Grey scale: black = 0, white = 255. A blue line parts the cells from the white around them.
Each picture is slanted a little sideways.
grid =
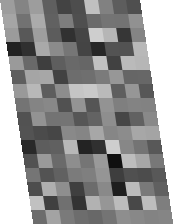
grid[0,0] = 157
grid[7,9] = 130
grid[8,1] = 147
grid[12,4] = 127
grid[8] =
[82, 147, 115, 116, 86, 99, 142, 70, 97, 137]
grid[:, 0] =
[157, 165, 155, 34, 154, 94, 153, 116, 82, 83, 41, 82, 117, 77, 193, 108]
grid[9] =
[83, 75, 70, 137, 133, 167, 134, 140, 167, 164]
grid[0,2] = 157
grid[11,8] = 167
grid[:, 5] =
[77, 79, 69, 68, 102, 111, 201, 85, 99, 167, 48, 154, 149, 137, 150, 116]
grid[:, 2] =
[157, 171, 158, 169, 62, 167, 93, 136, 115, 70, 96, 106, 97, 142, 112, 122]
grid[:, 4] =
[67, 125, 49, 118, 105, 109, 197, 148, 86, 133, 35, 117, 127, 108, 178, 104]
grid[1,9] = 145
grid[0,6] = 192
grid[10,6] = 206
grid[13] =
[77, 175, 142, 63, 108, 137, 30, 188, 121, 96]
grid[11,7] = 189
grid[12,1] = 83
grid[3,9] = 184
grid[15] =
[108, 163, 122, 109, 104, 116, 142, 136, 131, 133]
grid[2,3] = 92
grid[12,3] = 123
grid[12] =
[117, 83, 97, 123, 127, 149, 62, 80, 76, 88]
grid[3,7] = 83
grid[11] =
[82, 154, 106, 142, 117, 154, 16, 189, 167, 120]
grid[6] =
[153, 184, 93, 141, 197, 201, 186, 94, 150, 87]

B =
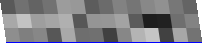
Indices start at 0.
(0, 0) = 89
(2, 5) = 110
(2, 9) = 180
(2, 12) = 167
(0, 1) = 113
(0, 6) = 92
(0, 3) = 114
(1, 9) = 91
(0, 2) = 99
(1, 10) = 30
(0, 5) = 152
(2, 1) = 127
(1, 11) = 33
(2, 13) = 115

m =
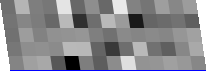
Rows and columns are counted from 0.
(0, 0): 112
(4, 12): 152
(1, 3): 104
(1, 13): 95
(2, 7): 113
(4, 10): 149
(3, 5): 184
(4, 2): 168
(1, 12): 114
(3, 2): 144
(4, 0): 132
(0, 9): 130
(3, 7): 57
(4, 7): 140
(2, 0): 113
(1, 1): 134
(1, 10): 101
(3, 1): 142
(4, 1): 160
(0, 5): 104
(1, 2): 124

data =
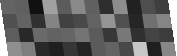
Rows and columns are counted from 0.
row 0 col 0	100
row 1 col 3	132
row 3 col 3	31
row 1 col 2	48
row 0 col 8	141
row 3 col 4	54
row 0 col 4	91
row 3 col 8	72
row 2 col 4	101
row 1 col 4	65
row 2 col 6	91
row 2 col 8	120
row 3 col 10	31
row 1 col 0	80
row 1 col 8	80

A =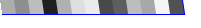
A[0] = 172
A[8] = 94
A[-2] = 245

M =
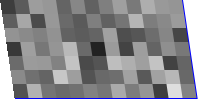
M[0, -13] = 61
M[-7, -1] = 149
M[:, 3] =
[151, 152, 146, 149, 130, 199, 106]
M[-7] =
[61, 91, 157, 151, 100, 135, 97, 127, 159, 121, 174, 153, 149]
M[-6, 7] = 97
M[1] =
[94, 167, 75, 152, 106, 90, 127, 97, 117, 181, 125, 137, 155]
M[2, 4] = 98
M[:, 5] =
[135, 90, 92, 106, 74, 83, 130]
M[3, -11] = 119
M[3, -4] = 158
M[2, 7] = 161
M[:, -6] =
[127, 97, 161, 155, 190, 110, 170]
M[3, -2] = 143
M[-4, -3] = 100
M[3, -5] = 67
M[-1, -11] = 116
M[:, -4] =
[121, 181, 86, 158, 159, 89, 150]
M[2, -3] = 109
